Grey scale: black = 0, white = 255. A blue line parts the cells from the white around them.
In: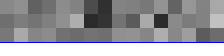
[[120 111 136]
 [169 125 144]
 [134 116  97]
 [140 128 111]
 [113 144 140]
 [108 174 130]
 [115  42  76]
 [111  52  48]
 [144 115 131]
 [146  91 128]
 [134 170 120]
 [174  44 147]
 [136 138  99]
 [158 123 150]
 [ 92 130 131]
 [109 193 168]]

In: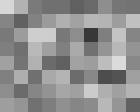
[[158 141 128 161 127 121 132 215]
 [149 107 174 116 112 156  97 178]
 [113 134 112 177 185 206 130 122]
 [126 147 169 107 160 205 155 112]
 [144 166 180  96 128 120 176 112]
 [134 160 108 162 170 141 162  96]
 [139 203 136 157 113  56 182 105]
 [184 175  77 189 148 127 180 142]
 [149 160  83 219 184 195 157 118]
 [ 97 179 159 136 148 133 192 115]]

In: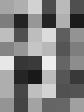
[[148 174 174 231 132 190 125 165]
 [ 68  70  37  54 150  80  35 175]
 [163 191  25  58 197 189 151 210]
 [101 211 187 237 184 219  35  77]
 [103  81  86 101  85  94 176 186]
 [160  83  57 141 126 147  27  79]]

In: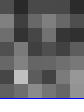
[[ 96  70 103  80 110 128  78]
 [110 191 130 122  51  63  41]
 [139  92 101  64  70 104  73]
 [117  67 102  79 114 127  73]
 [102 123 111  65  53 103  72]
 [147 151 120  93  48  78  43]]

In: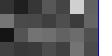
[[ 65  20 117  51]
 [ 56  84  74  31]
 [ 59 115  73  54]
 [ 76 111  63  87]
 [ 64  98  78  68]
 [116 108  59 208]
 [ 75  80 101  98]]

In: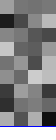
[[174  47  59 143 115 198 134  28 159]
 [ 83 115 158 106 150 100 120  73 118]
 [175 125 132 204  76  93  86 137 114]
 [ 15 104  57 189 185 153  73 186 120]]

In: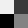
[[  2 240]
 [131  58]]

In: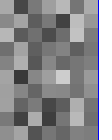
[[143 121 161 160 164 131 111 183 137 169]
 [164  66 100 134  57 175 163  91 164  71]
 [ 83 173 123 101 135  87  95 112  93 121]
 [118  62  71 138 159 135 119  76 121 159]
 [102 118  93 136 205 104 131 109  66 184]
 [129 185 175 115 119 118  95 194 189 117]
 [125 111 116 144 154 127 119 124 151 171]]
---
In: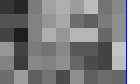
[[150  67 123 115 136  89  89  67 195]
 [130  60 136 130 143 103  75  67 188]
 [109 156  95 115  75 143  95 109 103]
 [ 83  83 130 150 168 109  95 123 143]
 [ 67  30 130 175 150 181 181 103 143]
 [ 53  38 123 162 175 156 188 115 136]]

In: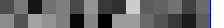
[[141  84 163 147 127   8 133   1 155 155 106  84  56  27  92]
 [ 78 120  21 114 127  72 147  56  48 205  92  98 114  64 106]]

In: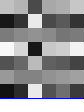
[[248 214  23 199 206 242]
 [193 180  74 168 174 199]
 [153 131 131 146 153 161]
 [123 138 146 138 117 123]
 [ 82 104 187  97  90  67]
 [ 23  51 234  74  90  51]
 [ 17  43 234  82 111  59]]

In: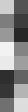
[[242 131]
 [234 158]
 [207  83]
 [152  39]
 [125  61]
 [112 221]
 [ 53 180]
 [ 46  99]]

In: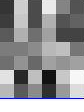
[[226  40 191  18 199 247]
 [184  90 139  47 153 220]
 [124 124 139 184 191 118]
 [111 147 104 161 147 161]
 [ 90 176 111 161  67  67]
 [ 60 199  75 176  83  98]
 [ 53 206  75 234 132  83]]

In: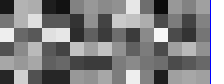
[[238 104  88 224 231  44  96  59 110  59 138 246  75  51 117]
 [167 152 167  96 104  67  59  59 124 138 117 110  75  88 104]
 [117 179 224  88  88  51 145  67 202 194 173  75 124  67 130]
 [ 81 138 186  88  67 194 160 194 145  96 124  75 160 186 145]
 [ 38 208  81  38  38 152 145 167 124 238 130  30 160 167 160]
 [ 24 179 173  30  18 130 152 138 145 231 110  12 152 130 160]]

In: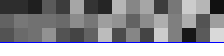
[[ 98 119 113 113 106 140 119 158 146  98 140 174 127 174  83 158]
 [ 83 106 113 146  83  68  98 188  76 134  68 204 127  23  90 217]
 [ 45  45  31  90  60 166  52  37 182 134 166  60 119 204 182  17]]

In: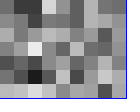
[[186 193 220 193 138 167 160  80 167]
 [173 122 154 186 173 130 154  88 154]
 [138 122  67 122 116  95 180 167 146]
 [130 160 236 138 102 186 110 102 146]
 [116  80  27  88 193  73 154 200 173]
 [110  59  59 213 146  95 180 116 110]
 [ 80 102  73 138 160 102 130 180 130]]
